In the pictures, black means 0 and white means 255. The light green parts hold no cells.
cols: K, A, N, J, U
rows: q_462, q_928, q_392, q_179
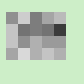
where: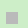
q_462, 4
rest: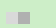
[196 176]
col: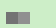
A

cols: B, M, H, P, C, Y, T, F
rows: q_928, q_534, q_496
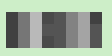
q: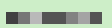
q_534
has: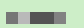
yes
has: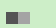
no
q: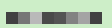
q_928
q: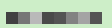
q_496

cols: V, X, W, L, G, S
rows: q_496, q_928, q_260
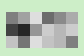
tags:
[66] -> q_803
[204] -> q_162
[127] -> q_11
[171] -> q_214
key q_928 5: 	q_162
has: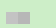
yes
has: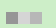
no
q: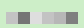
q_260
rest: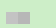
[127]

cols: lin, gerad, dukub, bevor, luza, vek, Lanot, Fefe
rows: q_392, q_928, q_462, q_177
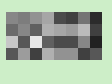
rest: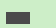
[135  34]
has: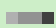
yes

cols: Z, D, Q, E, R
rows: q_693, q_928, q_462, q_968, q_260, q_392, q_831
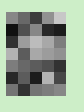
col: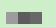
D
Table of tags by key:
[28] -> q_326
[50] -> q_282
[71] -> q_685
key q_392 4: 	q_685
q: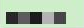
q_392
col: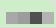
E
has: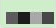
no

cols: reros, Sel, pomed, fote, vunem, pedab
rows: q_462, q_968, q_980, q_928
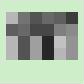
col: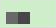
fote
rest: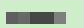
[138]
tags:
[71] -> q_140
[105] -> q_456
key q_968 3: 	q_140
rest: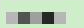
[147]
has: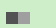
yes
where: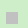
q_980, 4
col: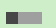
pomed

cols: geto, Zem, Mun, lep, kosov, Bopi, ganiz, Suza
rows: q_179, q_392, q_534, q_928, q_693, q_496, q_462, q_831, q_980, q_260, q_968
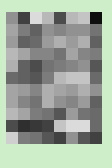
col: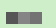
Mun
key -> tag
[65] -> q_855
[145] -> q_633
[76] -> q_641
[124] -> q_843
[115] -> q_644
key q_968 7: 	q_855

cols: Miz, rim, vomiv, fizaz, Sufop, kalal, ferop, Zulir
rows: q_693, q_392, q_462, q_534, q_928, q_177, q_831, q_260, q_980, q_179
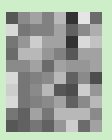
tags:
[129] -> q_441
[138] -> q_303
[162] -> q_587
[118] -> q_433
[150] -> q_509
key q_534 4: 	q_441
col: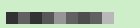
kalal
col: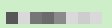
Miz
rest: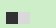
[194]
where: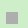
q_392, 7
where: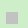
q_462, 7

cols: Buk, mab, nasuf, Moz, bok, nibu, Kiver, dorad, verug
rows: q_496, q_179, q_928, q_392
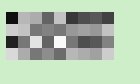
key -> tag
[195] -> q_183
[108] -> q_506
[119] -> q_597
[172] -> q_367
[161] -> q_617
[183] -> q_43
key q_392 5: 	q_43
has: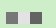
yes
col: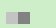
verug
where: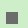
q_392, 4
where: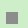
q_392, 3

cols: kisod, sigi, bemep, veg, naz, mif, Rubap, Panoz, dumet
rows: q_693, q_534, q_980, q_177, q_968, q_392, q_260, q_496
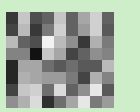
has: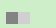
no
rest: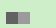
[208  89]

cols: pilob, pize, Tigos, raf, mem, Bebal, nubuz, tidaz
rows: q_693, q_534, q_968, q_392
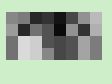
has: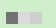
yes
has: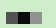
yes

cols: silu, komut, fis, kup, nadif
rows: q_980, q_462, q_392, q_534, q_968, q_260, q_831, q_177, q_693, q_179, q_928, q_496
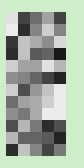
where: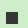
q_392, 0
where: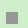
q_831, 2
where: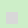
q_392, 4
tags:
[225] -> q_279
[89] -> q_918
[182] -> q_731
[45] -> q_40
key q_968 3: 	q_279
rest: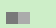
[235 235]

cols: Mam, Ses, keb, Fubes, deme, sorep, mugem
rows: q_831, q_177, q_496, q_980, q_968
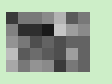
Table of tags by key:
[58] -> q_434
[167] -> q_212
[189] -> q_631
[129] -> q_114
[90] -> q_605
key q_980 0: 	q_631
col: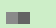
mugem
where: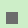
q_980, 2
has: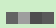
no
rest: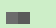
[ 78 158  99]

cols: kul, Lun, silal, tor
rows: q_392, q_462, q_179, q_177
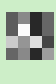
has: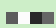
yes
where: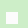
q_462, 1
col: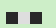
silal
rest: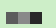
[102]
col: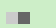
kul
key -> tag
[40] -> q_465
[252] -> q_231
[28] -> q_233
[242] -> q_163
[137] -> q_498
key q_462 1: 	q_231
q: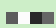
q_462

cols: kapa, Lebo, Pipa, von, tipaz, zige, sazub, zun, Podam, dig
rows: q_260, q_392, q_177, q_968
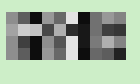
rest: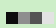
[ 24 122 175 131]
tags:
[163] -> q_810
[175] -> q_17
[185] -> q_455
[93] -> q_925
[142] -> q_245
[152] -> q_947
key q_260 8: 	q_947
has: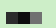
no
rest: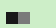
[175 131]
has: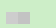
yes
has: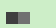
no
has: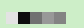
yes

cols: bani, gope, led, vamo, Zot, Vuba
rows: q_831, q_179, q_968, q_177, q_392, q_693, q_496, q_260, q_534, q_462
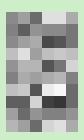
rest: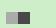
[ 85 118]
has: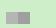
yes
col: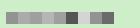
led
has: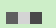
no

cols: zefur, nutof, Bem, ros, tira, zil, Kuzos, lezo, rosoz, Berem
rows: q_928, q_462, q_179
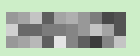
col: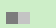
lezo
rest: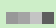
[164 175 152 124  72  83]
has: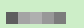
yes

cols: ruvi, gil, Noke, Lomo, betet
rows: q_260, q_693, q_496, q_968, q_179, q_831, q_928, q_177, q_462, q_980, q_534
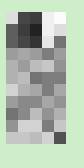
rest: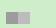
[198 147]
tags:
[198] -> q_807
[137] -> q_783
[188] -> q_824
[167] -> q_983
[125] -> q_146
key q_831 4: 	q_146
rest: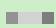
[198]
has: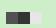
no
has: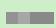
no
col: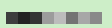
Noke
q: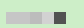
q_534

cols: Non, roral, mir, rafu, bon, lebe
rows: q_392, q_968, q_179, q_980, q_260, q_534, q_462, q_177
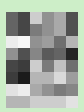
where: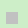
q_260, 4
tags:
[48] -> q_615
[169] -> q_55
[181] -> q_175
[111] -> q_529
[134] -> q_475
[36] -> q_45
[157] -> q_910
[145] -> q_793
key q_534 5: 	q_910
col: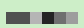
lebe
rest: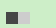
[145 169  80]
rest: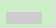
[226]

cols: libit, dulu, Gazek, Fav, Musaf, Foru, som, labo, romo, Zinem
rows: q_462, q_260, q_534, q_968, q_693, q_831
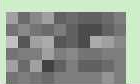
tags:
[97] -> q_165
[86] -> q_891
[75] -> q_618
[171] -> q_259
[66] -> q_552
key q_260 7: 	q_618
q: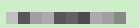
q_534
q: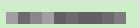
q_462
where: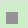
q_831, 8
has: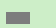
yes
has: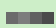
yes

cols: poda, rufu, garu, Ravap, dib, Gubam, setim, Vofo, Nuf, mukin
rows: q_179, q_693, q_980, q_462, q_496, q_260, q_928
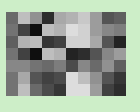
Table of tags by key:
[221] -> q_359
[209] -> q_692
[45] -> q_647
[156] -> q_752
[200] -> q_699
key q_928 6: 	q_359
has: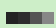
yes
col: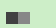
rufu
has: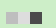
no
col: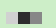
setim
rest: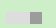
[65 45]

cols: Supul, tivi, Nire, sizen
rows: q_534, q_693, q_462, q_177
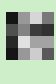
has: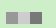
no
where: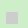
q_177, 2

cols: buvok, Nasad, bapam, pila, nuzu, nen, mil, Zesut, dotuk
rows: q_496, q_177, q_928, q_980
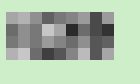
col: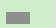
Nasad
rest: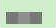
[155 132 108 143  86  97]
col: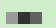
dotuk

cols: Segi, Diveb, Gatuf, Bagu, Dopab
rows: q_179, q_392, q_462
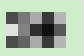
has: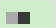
yes
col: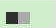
Gatuf

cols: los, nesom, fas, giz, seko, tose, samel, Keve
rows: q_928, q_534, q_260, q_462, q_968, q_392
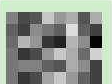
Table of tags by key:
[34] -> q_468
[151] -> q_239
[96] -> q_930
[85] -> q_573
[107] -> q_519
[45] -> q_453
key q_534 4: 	q_930
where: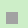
q_392, 3
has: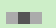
yes

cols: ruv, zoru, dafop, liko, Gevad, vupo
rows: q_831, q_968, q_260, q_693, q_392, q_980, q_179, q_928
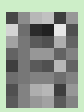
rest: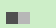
[99]
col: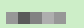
dafop
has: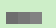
yes
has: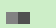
no
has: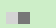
no
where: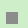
q_831, 1
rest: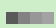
[ 90 130]

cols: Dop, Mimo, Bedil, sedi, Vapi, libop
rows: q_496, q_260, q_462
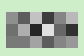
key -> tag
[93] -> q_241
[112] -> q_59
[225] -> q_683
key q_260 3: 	q_683
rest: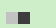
[133 185]
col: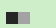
Bedil

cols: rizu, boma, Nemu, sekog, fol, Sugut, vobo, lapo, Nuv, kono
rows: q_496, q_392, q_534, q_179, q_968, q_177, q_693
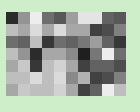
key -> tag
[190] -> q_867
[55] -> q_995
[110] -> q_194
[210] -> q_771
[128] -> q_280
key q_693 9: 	q_867
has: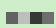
yes
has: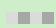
yes
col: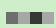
sekog
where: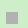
q_177, 6
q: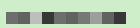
q_534

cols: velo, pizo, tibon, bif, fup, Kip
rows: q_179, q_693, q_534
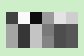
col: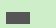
Kip
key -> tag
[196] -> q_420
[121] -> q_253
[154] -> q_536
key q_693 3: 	q_253
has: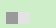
yes

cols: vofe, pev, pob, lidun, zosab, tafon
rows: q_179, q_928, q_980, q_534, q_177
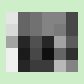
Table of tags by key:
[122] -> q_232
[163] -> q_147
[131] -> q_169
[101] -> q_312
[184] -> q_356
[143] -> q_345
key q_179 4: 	q_169
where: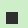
q_534, 5
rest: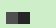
[163  91]

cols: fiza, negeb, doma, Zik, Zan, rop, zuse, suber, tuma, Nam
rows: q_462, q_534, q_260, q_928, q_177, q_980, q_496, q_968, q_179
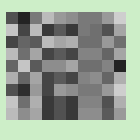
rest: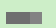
[35]
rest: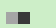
[ 81  57 141 141  90 153]

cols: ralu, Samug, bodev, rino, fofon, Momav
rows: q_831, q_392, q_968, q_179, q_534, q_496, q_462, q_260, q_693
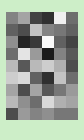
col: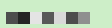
Samug
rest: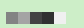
[109]

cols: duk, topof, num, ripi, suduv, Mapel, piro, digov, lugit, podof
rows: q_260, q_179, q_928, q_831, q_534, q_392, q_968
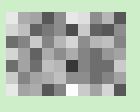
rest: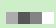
[202 163 213  87]
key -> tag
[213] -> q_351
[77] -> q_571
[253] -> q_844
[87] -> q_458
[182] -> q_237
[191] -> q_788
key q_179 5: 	q_571
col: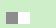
Mapel
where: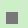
q_179, 3
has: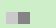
yes
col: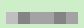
topof
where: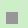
q_831, 8

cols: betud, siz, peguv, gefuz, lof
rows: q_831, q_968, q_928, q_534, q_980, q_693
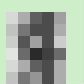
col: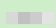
betud
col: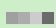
lof
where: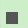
q_928, 1
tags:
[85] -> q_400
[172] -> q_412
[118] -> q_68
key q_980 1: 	q_412
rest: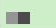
[172]

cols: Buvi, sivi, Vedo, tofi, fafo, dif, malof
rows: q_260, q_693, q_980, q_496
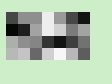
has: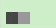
no
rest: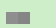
[ 51  19  62 114]
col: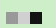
fafo
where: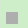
q_980, 0

